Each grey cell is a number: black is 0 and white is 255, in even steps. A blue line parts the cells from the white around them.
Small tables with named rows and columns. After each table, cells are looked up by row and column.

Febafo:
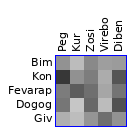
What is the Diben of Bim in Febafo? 155
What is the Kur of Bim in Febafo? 188
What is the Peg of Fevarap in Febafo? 124
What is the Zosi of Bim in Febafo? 137
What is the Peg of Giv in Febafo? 175
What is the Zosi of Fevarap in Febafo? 111
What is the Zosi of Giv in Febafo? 149
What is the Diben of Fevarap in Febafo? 116
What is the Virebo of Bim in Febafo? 158
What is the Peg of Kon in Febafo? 55
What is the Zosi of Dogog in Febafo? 104
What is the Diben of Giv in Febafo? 146
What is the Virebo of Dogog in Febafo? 188
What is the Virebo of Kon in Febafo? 172
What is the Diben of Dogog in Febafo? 81
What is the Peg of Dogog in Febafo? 118
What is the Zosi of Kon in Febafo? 125
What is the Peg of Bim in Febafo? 146
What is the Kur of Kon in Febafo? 145
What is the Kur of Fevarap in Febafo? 92

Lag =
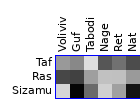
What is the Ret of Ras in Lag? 192
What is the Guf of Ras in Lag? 65
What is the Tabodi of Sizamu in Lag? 107
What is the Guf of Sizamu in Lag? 5
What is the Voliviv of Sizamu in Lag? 214
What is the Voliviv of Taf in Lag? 153
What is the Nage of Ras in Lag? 193
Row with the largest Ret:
Ras

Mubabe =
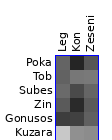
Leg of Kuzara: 200
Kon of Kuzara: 144
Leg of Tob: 98
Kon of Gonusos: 65
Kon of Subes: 74
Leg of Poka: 100
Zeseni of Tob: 121
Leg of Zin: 90
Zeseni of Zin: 90
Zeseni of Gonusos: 96
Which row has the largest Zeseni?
Kuzara

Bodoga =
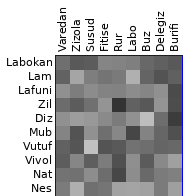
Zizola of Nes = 175
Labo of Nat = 141
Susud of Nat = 141
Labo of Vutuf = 114
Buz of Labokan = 104
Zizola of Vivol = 134
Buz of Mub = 131
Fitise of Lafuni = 131
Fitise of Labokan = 133
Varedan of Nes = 123
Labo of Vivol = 143
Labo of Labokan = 127
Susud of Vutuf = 193
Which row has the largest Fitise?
Zil

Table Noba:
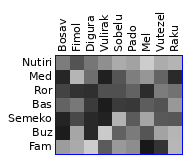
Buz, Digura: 41
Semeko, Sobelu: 179
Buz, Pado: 123
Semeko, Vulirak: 34
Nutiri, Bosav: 124
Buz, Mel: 85
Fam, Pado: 141
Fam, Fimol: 170
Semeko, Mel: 165

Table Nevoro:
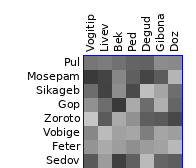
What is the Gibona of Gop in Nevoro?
175
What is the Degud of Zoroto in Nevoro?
94
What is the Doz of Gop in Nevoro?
101
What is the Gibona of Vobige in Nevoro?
165
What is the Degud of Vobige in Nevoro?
126
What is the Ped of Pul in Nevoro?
100
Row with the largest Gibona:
Gop

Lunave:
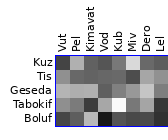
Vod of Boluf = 23
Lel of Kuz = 93
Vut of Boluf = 70
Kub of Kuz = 120
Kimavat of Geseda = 176
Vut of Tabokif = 143
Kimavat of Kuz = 97
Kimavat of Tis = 99
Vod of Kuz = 85
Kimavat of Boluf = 185
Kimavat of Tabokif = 60
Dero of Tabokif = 165
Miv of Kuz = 217
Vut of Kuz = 68
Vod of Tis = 103

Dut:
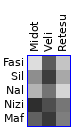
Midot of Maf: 97
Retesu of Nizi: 118
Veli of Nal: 116
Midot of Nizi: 46
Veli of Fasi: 91
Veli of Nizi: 78
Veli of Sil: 61
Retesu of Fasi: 196
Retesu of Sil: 168
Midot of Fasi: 221
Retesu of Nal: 213
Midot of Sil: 142
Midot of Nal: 180
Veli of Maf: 57
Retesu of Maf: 126

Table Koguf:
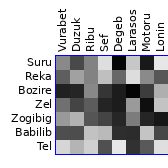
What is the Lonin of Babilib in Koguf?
71
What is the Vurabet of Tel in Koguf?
214
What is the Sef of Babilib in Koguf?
186
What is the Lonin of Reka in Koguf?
87
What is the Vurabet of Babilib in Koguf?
78
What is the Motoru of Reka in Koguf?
138
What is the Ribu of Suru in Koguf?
130
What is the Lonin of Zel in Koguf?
195
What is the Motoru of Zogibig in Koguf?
37
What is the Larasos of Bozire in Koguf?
5
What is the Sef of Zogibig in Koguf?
68
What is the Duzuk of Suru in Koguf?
73

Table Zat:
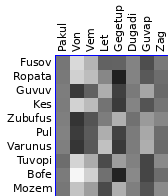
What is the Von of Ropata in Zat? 208
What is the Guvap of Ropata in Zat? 89
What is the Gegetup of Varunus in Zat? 57
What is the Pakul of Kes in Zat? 124
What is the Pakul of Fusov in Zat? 118
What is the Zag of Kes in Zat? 116
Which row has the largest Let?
Varunus

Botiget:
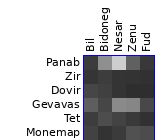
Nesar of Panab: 206
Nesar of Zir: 52
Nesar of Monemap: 59
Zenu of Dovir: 46
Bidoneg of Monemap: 51
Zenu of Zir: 51
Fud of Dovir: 46
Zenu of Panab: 96
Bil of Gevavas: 94
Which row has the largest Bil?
Gevavas

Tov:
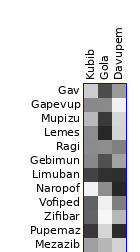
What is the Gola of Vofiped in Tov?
240
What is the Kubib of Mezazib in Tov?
159
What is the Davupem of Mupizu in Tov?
213
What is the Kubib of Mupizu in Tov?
185
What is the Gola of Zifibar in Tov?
246
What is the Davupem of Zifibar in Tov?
183
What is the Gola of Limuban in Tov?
48
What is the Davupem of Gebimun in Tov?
162
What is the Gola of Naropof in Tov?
141
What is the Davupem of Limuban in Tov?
46
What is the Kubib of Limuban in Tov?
67
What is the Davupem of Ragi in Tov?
128
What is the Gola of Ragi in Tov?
141
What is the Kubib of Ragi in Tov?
140

